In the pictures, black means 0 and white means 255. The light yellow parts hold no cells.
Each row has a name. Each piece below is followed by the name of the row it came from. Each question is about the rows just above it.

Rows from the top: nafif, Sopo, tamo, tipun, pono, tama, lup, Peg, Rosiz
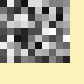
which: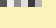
Peg
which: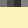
Rosiz

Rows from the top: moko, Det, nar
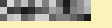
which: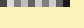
moko
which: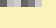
nar
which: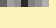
Det
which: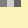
moko
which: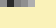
Det

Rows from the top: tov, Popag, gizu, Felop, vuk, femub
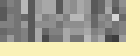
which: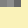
vuk
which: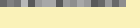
tov

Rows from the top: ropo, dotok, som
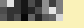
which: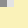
dotok
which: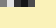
ropo
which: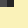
ropo
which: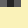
som

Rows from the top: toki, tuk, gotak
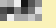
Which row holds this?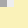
toki
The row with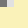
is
tuk
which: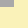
gotak
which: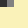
tuk
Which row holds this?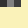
tuk

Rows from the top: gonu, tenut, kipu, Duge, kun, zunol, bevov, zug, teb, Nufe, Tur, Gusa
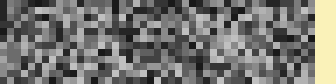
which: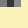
gonu
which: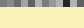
Duge
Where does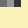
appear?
teb

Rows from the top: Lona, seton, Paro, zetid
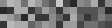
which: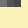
zetid
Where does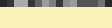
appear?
seton
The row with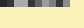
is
seton
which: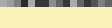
Paro
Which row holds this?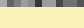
zetid

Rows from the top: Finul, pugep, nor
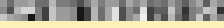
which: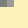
Finul
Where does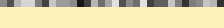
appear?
pugep
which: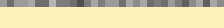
Finul
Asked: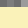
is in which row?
Finul

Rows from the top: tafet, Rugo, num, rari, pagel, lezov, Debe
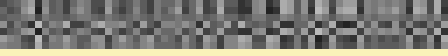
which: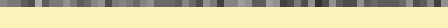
Debe
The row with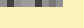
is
pagel
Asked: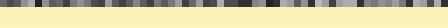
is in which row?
Rugo
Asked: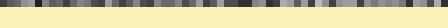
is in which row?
pagel
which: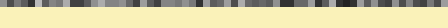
rari
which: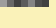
pagel
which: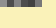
rari

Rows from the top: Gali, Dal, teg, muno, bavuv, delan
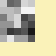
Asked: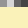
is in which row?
muno
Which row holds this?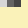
muno
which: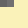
Gali

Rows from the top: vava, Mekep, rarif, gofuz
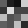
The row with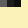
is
vava
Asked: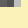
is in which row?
gofuz
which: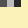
gofuz
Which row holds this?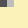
gofuz
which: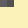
gofuz
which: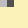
rarif
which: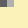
rarif

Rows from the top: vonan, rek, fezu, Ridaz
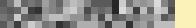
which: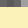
fezu
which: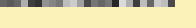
rek
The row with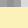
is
vonan
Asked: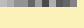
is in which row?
fezu
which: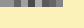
fezu

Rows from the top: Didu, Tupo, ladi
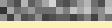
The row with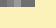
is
Tupo
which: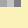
Tupo

